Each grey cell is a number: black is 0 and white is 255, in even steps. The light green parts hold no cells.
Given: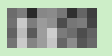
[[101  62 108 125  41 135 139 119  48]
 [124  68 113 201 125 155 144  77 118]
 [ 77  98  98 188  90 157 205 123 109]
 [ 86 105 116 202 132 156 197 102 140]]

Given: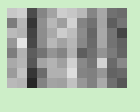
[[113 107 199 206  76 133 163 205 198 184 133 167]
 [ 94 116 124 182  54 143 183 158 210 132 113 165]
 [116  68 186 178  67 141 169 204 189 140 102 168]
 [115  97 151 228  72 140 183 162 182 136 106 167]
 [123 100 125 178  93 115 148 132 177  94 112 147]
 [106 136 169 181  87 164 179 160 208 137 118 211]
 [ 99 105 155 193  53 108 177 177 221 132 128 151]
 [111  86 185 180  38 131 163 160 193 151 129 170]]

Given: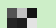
[[192  19  83]
 [ 29 227  37]]

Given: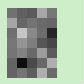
[[167 119 113  96  90]
 [106 102 165 102 115]
 [109  38 111 197 137]
 [ 86  71 119 148 127]
 [156  91 117 130 105]
 [104 174 100  14  74]
 [175 106 100 116  93]]

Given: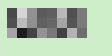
[[ 80 122  74 213 146  91  95 184]
 [ 85 122  81 187 144  97 103 165]
 [178 110 165  28  67 147 120  65]]

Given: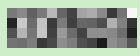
[[116 247 121 137  97 122 184 102  67 164 172 137  57]
 [129  52  36 201 108 195  59 124  64 103  99  78 177]
 [110  33  81 181 118 198  65 153 108  67 143 143 136]
 [128  87 115 111 125  57  73 141 125  80  68  27 142]]
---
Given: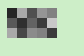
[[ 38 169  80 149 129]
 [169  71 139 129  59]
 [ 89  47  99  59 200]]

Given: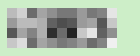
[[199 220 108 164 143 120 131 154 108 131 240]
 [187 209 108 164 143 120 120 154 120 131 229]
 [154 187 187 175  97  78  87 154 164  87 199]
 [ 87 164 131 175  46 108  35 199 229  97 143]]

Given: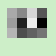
[[169 136 214  86]
 [181  77  97 116]
 [157  32 237   3]]

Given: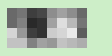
[[194 194 129 161 151 194 184 173]
 [213 151  62  50 204 213 233  93]
 [105 129  41  50 161 222 184 117]
 [105 117  62  71 141 161 141 105]]

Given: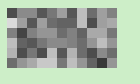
[[218 159  87 159 109  99  99 190  77 159 169]
 [109 149 169 200 200 119 190 149  99  56 149]
 [ 77 138 138  87 119 159  87 190 109 159 129]
 [190  99  87 119 138 138 129 109 149 190 149]
 [179  77 119  77 190  87 179 109  77 138 109]
 [129  68 129 149 149 109 129  99 169 169 119]]

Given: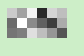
[[107 255 138  97  61 171]
 [202 162 243  40 212 190]
 [117 126 223 190 150  85]]

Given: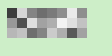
[[ 61 214 132 110 122 142 234 142]
 [183 194 110 132 203 174  89 162]
 [152  80 223 162 174 243 223 194]]
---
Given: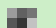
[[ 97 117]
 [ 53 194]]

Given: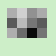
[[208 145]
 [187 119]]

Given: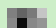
[[100 122]
 [ 12 136]]

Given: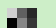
[[ 96  39]
 [134  54]]

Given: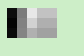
[[123 231]
 [129 209]]

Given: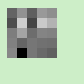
[[146  95]
 [206  69]]

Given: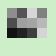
[[ 84 214]
 [159 164]]

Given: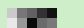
[[119  97]
 [152  10]]

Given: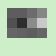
[[ 93 108]
 [ 45 139]]
